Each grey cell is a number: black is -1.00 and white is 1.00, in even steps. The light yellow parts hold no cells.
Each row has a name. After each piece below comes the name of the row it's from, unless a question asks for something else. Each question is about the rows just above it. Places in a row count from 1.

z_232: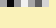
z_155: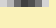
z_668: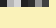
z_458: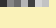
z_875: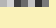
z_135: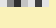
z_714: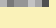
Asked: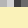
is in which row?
z_875
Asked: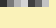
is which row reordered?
z_875
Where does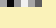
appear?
z_232
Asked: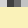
z_875
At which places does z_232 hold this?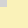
7

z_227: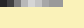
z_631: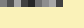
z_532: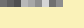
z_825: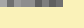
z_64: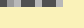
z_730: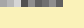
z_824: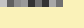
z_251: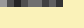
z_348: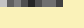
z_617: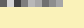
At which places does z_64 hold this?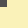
1 4 5 7 8
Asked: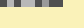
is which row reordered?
z_64
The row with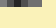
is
z_348
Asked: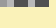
z_64
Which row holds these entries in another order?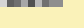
z_532
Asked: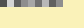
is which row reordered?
z_730

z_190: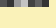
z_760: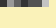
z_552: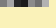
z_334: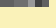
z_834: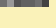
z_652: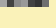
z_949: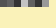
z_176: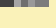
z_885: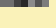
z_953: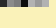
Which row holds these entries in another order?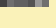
z_834
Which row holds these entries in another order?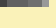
z_334
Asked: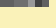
z_334
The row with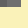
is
z_334
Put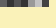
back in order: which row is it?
z_190
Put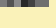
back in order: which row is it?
z_885
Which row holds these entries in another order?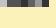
z_760

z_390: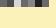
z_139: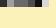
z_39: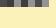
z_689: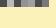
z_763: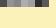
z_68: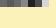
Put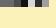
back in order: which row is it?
z_139
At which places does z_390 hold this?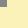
5
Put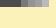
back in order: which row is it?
z_689
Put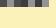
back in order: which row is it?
z_39
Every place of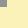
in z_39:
3 5 7
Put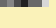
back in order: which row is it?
z_390

